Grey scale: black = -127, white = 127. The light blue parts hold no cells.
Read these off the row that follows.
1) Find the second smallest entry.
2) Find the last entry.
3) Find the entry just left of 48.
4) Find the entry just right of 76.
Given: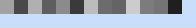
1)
-69
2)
-96
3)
-54
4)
-3

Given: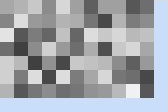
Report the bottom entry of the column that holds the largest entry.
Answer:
113
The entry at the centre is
-17
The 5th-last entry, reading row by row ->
18
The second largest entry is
99
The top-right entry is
-17
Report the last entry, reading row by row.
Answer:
-40
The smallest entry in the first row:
-40
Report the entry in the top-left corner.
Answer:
39
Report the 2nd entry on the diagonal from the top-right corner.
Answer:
-3
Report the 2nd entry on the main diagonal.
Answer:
93
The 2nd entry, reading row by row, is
51
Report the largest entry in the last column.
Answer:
65
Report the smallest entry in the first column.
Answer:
-17
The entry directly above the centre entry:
-25
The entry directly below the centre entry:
72
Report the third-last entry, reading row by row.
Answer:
57

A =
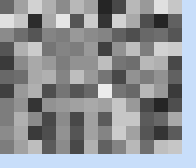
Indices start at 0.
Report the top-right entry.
70
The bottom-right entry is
70
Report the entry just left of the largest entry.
-23
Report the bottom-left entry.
-2
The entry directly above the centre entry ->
18
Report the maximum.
108
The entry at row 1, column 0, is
96
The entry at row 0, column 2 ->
82
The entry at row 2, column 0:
11
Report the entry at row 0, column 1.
33
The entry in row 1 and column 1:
70
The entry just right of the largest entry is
-10
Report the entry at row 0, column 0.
-23
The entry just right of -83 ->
41
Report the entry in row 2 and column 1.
-17
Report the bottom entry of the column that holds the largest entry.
-30

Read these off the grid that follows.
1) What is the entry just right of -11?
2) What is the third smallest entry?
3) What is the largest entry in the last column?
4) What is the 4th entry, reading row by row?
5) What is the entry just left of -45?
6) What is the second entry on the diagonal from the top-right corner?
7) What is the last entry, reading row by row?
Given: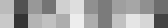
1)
80
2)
-45
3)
-18
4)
-11
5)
59
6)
86
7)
-60

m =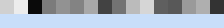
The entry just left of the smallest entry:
108
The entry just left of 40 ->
3
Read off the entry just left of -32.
86
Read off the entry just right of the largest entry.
-117

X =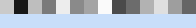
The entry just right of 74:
-104
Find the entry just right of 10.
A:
36

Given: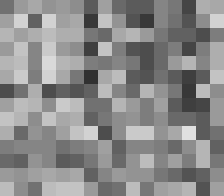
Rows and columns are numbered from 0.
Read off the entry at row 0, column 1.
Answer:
26
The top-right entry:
40
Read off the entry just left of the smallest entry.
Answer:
-8
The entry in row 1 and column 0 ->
32
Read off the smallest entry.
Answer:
-78
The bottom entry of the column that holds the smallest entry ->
26
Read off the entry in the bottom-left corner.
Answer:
60
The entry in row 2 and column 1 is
32
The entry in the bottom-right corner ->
32
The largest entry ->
96
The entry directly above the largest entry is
-22
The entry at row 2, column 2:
46
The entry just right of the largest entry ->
-36
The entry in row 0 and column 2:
40
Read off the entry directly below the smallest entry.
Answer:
-30
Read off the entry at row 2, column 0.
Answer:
53
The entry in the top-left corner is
-14
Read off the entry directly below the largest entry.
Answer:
13
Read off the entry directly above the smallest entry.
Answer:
-2
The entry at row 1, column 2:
-30
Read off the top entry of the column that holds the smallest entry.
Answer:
-36

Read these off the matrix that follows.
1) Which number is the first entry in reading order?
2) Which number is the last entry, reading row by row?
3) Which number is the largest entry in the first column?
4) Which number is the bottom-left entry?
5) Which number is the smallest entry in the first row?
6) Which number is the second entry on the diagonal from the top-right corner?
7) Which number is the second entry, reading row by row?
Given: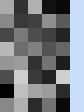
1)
42
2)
-118
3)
56
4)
8
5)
-118
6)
15
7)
-78

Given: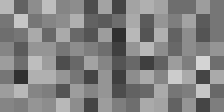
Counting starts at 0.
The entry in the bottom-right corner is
-1
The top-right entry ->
-9
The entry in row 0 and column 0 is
56
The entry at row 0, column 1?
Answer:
-29
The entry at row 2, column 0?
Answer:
-17
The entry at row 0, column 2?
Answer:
13
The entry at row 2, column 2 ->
42
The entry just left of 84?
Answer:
-1
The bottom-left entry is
5
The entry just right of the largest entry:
-17
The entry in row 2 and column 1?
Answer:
-9
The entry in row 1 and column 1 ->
70
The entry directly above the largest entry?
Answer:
-1

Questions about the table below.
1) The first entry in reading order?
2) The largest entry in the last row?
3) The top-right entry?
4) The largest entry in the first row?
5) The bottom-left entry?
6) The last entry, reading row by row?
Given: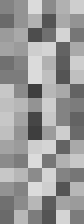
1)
3
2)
84
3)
78
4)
91
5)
-21
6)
-3

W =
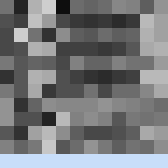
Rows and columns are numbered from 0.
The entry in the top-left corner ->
-13
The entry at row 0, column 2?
49
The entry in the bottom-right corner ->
13
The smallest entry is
-113
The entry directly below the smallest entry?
-55
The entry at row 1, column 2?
65
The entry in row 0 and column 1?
-92
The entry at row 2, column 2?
-13
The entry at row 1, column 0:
-47
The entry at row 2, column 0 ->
-55
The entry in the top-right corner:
19
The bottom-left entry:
1
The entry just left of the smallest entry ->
78
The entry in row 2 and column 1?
78
